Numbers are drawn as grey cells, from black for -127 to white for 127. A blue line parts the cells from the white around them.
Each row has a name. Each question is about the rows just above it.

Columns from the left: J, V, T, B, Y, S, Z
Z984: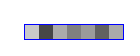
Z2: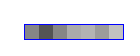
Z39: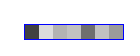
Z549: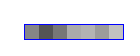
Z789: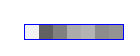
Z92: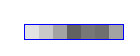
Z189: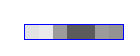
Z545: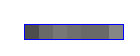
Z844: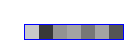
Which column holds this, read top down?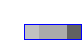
B
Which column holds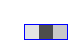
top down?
J
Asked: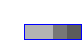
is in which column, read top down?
Y
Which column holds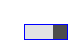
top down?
J

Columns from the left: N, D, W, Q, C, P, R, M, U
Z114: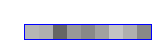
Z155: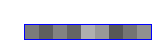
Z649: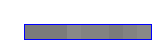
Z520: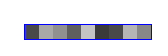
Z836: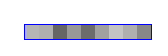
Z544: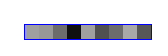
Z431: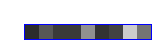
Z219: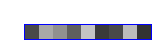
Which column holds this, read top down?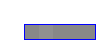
U
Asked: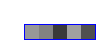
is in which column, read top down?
P

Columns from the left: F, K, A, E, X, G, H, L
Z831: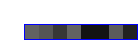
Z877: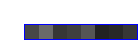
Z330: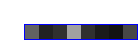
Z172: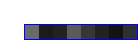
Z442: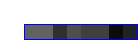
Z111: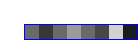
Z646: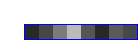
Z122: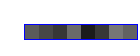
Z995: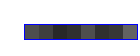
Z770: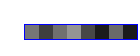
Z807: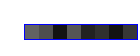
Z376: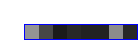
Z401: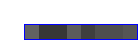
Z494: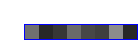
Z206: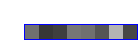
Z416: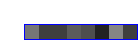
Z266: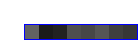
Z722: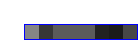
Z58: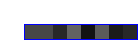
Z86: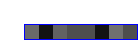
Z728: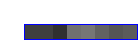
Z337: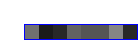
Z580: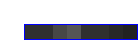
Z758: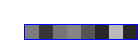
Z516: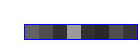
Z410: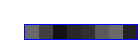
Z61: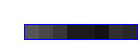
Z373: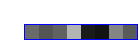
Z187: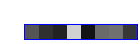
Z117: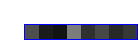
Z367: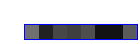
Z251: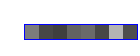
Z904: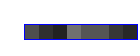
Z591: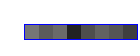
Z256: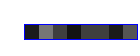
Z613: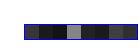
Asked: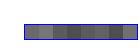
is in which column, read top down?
E
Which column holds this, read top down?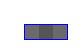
F
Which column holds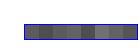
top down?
E
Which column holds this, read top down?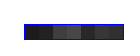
G
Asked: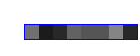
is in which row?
Z337
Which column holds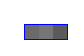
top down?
E
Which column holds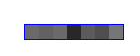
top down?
F

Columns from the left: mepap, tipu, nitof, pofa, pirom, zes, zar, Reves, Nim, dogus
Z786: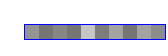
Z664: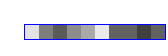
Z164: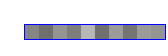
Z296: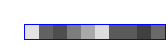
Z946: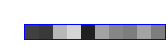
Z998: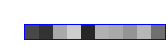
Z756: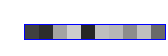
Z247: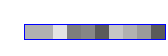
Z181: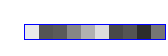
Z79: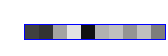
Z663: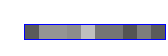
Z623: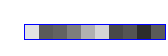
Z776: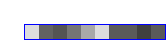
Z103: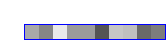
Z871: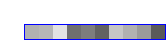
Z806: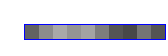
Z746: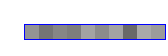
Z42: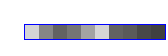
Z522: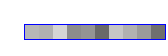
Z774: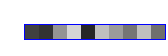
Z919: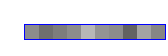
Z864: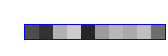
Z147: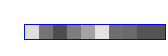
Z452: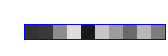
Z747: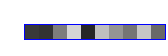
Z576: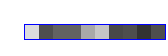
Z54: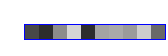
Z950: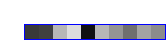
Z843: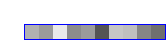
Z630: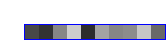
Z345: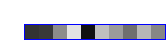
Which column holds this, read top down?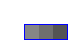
dogus
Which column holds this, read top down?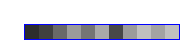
Nim
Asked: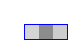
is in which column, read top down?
pofa

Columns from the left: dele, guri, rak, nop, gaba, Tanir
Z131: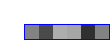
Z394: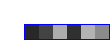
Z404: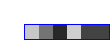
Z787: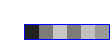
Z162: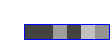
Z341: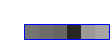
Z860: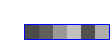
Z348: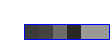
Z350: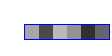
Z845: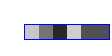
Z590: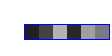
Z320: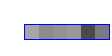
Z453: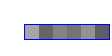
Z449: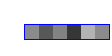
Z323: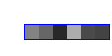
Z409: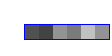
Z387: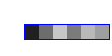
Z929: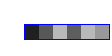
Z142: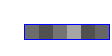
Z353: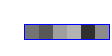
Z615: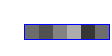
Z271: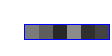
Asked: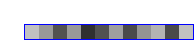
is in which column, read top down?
gaba
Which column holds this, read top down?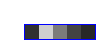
nop
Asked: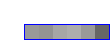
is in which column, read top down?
Tanir
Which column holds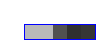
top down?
gaba
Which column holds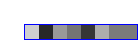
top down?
nop
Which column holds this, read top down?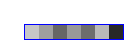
rak
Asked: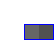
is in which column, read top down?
Tanir

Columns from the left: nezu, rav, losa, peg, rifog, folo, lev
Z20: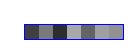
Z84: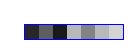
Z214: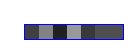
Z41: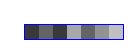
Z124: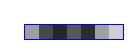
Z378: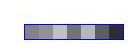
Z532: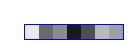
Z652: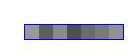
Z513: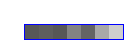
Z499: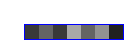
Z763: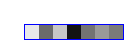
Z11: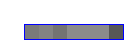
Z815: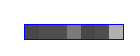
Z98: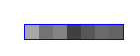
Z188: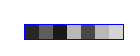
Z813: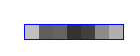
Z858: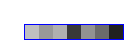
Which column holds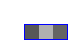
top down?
lev
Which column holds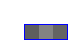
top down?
rav
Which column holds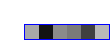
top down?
peg

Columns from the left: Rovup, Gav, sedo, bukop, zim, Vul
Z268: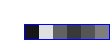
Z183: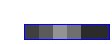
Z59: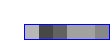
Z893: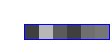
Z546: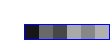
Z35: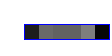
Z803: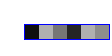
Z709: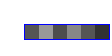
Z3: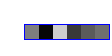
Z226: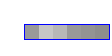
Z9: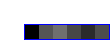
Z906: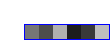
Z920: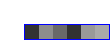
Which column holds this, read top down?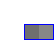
zim
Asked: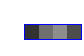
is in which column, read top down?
Vul
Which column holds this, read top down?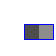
Gav
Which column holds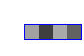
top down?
bukop
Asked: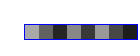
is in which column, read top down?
bukop
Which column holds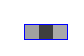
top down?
bukop

